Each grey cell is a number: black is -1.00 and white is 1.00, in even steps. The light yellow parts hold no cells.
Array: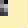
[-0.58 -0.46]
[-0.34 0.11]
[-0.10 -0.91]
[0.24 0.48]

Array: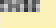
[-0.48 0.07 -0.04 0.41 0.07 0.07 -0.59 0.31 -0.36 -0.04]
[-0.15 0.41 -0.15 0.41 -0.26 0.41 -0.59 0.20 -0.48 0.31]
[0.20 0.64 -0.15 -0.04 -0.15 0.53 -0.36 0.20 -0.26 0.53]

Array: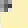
[0.17 -0.28 -0.51]
[0.30 -0.06 0.30]
[0.43 -0.16 0.81]

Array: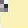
[-0.15 0.95]
[0.17 -0.05]
[0.50 -0.65]

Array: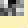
[-0.50 -0.16 -0.06 -0.39 0.74 0.61]
[-0.27 -0.50 0.28 -0.39 0.28 0.15]
[0.15 0.61 -0.62 -0.16 0.15 0.05]
[0.39 0.87 -0.85 -0.97 -0.06 0.28]

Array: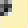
[-0.62 0.19 0.87]
[-0.28 -0.62 -0.51]
[-0.04 -0.85 0.06]
[0.31 -0.17 0.41]

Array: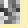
[-0.64 -0.39 0.23 -0.02 -0.52]
[-0.15 0.89 0.10 -0.27 0.10]
[0.23 0.89 -0.02 -0.15 0.47]
[0.47 0.68 -0.02 -0.02 0.35]
[0.68 -0.15 -0.15 0.23 0.58]
[0.79 -0.52 -0.27 0.35 0.58]

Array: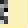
[-0.73 -0.23]
[-0.60 -0.36]
[-0.11 0.91]
[0.00 -0.99]
[0.34 0.11]
[0.57 -0.48]

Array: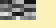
[-0.61 -0.49 -0.71 0.07 0.44 0.44 -0.84 -0.84 -0.84]
[-0.28 -0.38 -0.28 0.07 0.77 0.19 0.07 -0.06 0.07]
[-0.16 -0.28 -0.28 0.31 0.44 -0.06 -0.61 -0.61 -0.49]
[0.07 0.19 -0.16 -0.49 -0.49 -0.38 0.19 0.19 0.19]
[0.67 0.77 0.44 -0.71 -0.84 -0.71 0.44 0.31 0.55]
